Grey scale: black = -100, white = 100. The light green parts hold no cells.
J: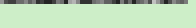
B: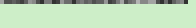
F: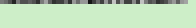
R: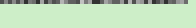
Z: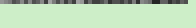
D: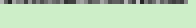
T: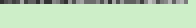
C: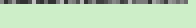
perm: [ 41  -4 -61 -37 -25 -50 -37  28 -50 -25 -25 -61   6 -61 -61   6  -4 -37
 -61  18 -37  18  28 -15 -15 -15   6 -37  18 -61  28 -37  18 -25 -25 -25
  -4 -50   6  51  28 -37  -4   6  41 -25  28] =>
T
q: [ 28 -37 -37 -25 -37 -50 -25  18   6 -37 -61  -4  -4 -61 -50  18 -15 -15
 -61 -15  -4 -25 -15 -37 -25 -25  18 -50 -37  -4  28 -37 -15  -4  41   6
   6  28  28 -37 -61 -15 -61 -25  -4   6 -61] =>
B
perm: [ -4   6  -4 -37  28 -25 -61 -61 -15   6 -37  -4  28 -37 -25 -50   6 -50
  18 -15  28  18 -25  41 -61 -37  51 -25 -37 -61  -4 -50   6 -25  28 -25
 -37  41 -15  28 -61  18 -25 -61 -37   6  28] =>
R
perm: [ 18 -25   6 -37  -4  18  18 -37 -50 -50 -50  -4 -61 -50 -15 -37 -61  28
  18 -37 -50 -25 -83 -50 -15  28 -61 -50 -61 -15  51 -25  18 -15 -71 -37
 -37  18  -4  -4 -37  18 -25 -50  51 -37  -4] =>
F
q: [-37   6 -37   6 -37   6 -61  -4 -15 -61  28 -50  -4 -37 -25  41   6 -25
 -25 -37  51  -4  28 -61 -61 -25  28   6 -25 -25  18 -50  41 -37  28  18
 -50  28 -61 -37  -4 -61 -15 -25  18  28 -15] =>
R

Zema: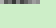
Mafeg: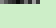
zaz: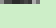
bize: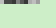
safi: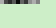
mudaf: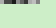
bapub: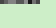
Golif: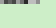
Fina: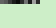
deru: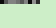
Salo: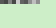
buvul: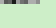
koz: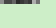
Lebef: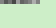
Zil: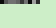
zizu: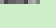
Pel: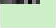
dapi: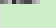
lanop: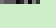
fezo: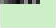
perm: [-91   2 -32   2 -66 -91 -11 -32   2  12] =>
deru
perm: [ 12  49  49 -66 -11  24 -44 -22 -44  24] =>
Golif

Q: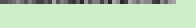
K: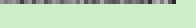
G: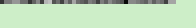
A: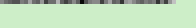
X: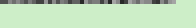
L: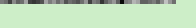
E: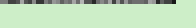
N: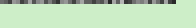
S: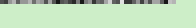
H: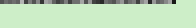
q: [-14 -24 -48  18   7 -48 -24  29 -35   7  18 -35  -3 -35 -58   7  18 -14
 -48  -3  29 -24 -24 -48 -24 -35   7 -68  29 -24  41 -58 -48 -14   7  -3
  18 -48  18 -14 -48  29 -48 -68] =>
N
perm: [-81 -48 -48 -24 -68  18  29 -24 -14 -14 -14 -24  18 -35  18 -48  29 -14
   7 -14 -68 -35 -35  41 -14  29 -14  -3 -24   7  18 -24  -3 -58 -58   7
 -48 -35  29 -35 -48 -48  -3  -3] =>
E
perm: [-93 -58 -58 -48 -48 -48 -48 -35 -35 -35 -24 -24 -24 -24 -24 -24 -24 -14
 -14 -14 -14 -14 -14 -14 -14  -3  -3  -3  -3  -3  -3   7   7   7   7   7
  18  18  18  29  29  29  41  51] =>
A
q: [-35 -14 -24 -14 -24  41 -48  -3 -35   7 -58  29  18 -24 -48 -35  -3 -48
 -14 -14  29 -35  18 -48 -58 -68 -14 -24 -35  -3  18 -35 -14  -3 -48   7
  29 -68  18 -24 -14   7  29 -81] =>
H
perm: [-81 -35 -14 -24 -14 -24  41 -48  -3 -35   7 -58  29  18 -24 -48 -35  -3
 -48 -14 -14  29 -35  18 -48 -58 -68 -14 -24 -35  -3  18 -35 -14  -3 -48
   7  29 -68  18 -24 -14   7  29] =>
H
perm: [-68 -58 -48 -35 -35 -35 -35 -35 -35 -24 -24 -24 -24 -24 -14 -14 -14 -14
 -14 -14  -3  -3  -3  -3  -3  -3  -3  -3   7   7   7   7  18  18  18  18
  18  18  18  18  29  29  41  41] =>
K

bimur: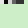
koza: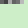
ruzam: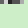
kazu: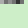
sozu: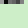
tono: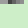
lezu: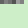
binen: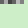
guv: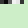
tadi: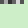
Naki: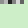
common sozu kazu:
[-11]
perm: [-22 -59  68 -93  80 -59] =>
bimur
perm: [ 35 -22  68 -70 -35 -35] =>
ruzam
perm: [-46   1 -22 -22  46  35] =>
binen
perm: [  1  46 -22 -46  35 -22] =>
binen
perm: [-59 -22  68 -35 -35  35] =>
tadi

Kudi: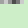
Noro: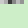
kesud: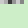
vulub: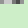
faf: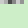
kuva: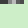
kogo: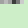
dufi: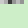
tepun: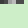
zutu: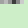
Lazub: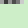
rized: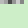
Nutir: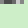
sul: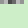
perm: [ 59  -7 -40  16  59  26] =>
Kudi
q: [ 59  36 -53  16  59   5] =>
kesud

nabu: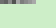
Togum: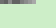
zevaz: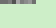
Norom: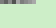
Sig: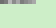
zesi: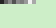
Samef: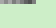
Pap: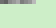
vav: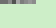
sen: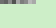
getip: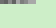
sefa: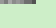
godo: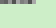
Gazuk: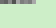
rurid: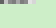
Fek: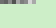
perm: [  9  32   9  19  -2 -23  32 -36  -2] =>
Norom
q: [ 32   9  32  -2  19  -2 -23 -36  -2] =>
Samef
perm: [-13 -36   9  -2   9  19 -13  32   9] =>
vav

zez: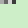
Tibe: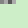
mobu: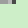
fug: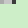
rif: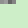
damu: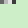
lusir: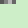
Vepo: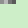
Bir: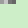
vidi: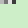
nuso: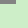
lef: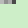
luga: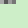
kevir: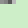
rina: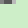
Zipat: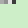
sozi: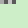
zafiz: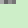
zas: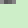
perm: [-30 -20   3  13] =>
zas
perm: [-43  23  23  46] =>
mobu
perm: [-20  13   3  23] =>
rif
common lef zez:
[34]
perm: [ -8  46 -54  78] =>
vidi

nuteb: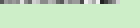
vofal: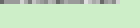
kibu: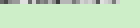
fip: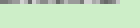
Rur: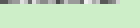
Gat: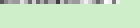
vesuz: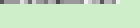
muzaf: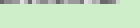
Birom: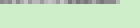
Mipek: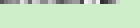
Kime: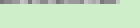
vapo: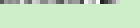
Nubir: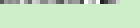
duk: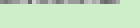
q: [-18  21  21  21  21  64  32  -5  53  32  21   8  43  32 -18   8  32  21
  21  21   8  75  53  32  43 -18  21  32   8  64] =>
vofal
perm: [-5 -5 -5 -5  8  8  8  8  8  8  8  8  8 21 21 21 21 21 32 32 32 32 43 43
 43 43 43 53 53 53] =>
Kime

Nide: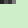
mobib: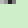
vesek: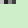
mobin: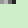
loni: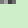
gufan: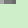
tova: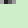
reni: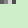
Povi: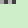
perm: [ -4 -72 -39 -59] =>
Nide
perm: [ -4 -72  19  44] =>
mobib
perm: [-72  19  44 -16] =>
mobin
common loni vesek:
[-49]
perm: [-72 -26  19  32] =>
tova
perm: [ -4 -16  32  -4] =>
gufan

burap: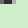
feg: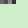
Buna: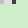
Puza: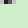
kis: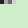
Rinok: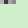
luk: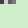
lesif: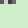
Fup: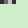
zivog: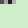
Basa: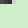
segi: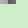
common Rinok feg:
[8]
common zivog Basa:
[-39]
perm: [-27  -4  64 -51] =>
luk
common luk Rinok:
[-51]
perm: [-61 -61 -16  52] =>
Fup
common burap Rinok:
[40]

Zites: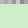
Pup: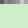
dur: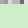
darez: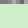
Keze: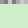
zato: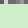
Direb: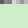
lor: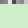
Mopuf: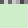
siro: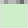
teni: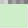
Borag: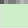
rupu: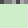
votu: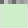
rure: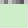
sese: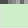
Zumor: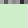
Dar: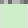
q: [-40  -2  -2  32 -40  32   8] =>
rupu
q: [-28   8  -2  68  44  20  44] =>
Direb
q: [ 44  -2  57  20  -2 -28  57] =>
rure
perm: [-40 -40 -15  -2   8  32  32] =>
sese
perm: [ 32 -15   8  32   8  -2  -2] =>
darez

